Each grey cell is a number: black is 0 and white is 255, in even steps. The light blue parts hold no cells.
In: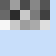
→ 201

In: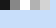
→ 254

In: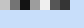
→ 157

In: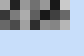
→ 95

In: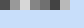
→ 133

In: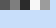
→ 43

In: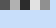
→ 44

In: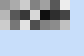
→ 216

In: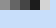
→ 69
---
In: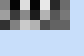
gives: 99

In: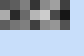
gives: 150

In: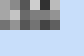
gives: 68

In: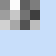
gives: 83

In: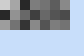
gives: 125

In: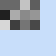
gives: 117

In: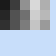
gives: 196

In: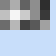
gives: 89

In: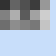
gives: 120

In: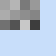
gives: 200
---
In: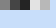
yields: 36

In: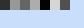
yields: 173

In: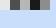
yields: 182

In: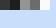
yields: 148

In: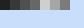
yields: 103

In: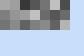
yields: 192

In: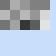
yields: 184

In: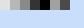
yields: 52

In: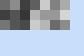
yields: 182

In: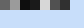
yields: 26
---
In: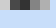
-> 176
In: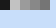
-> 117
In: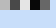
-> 103
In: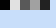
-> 34
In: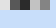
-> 132
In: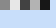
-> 23
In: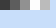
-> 187
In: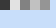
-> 149
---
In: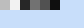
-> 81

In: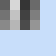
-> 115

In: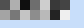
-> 206

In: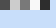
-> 45

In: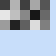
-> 85

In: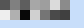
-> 158

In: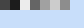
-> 161
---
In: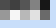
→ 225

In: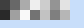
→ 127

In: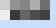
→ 77

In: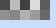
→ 155

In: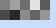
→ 100

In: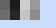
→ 196
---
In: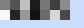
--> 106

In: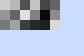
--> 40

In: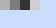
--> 124

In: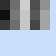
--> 198

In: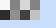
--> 143

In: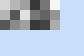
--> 56

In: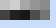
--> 23
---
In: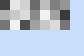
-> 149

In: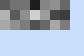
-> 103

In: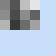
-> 229

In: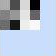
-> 1

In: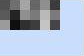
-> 60

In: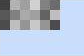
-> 108

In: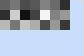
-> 46

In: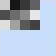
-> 97

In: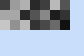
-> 84

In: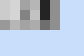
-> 143
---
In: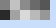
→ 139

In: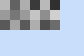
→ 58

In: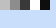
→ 57

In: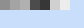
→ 55

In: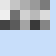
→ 174

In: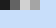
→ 99
